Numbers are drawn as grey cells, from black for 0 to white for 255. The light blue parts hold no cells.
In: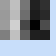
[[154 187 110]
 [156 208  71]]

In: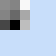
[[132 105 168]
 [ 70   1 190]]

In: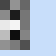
[[139  28 118]
 [233 244 118]]

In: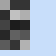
[[ 45 193 175]
 [ 67  28  36]]

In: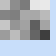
[[132 127 169]
 [198 149 162]]

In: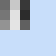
[[118 225  44]
 [147 228  96]]

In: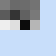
[[ 91  52  97]
 [238 223  12]]
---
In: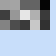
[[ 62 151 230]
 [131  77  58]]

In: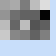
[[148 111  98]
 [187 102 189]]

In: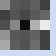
[[ 64  84  71]
 [ 78 136  15]]

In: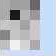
[[170  25 181]
 [197 192 163]]

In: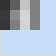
[[ 57 140 212]
 [ 55 127 211]]

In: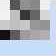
[[241 191  54]
 [201 191 200]]
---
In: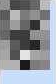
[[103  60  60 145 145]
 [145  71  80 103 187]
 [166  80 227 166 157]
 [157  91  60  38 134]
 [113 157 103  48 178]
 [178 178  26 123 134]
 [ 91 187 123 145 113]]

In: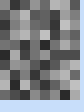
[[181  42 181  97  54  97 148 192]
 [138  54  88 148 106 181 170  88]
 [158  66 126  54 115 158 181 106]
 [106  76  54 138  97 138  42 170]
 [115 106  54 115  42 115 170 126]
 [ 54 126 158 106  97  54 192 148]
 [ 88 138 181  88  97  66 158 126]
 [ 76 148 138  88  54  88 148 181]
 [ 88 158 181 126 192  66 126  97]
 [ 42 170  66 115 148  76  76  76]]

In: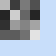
[[185  60 122  80]
 [ 92  92 113 227]
 [ 48 155 132 164]
 [ 37 206 102  37]]

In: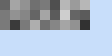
[[122  58 122 174 112 134 165 146  49]
 [122 146 134 101 165  91 206 101  91]
 [101 165 146 112 122  79 183 155 183]]

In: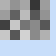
[[199  87 210 138 177]
 [157  97 187  87 147]
 [177 147 166  54 157]
 [ 64 199 117 138  87]]

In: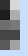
[[ 69  69]
 [110 121]
 [ 90 162]
 [ 28 173]
 [ 47 216]]

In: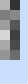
[[181  50]
 [214  62]
 [169  74]
 [157  86]
 [148 107]
 [125 136]]

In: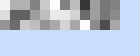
[[220  98  98 158 189 232 232 211 108 158 119 139]
 [148 108 201 189 148 168 211 168 252 139  77 168]
 [243 177 177 130 201 252 130 189  53 158 119 130]]

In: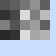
[[ 40  49 219 167 178]
 [ 49  71 219 126 188]
 [126  83 135 157  95]
 [ 83  95 117 145  95]]
